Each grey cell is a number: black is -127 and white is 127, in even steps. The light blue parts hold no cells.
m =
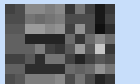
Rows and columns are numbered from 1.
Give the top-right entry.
-73
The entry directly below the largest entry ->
-39
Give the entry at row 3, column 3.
27
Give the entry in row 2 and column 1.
-51
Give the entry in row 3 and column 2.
-39
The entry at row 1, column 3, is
9
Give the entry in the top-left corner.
-62
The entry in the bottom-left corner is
-51
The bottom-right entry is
-73
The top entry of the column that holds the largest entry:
-102
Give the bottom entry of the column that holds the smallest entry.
-91
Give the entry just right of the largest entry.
-73
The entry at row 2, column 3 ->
-11
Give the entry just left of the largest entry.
-39
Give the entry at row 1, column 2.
-51
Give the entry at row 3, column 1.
-39

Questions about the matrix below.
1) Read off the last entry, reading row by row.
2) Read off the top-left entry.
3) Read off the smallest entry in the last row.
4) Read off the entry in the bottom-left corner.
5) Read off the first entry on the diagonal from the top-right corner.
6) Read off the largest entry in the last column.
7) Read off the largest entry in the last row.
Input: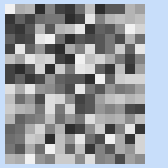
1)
12
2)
113
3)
-52
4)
52
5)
32
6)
102
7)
113

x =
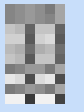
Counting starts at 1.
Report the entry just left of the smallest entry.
113
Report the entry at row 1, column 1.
5
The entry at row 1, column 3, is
25
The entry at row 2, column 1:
5
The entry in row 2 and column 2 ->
14
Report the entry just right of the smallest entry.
113
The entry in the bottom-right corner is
-60
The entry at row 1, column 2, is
14
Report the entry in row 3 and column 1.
68
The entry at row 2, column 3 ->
25
